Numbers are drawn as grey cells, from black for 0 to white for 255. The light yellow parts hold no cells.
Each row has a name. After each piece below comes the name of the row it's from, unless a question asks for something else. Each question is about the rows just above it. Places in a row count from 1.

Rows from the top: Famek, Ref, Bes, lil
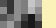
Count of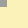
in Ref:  0
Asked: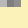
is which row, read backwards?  Ref
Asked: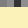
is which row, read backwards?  Ref

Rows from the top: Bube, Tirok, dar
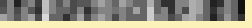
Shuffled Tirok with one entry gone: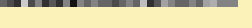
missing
[115]
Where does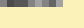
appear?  Bube
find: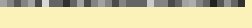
dar
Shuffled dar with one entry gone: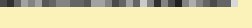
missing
[147]
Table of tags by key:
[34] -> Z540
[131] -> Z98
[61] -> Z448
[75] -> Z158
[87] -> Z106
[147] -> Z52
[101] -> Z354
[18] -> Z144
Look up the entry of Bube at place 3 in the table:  Z540
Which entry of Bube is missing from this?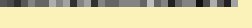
[61]

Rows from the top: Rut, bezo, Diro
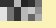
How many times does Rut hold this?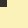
3
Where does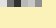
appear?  bezo
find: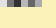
Diro
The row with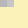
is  bezo

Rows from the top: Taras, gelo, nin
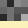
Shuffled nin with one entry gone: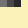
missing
[172]
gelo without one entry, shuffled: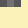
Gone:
[101]

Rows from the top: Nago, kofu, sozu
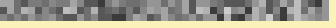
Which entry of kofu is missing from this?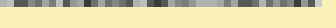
[99]
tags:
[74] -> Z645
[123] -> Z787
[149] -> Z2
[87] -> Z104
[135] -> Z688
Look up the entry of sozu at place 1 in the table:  Z688
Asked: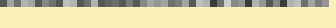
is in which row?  kofu
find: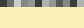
kofu
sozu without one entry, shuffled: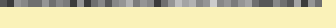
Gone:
[74]
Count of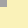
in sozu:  3

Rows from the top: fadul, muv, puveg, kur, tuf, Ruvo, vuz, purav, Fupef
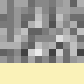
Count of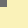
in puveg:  5
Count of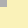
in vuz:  4
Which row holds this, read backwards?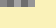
Fupef
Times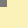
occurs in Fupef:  1

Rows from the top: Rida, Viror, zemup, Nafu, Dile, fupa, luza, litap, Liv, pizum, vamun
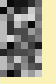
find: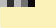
Nafu
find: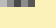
pizum
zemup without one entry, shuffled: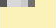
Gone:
[171]
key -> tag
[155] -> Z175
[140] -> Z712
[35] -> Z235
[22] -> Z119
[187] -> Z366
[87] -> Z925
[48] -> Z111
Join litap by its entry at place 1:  Z235
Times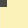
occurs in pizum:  2

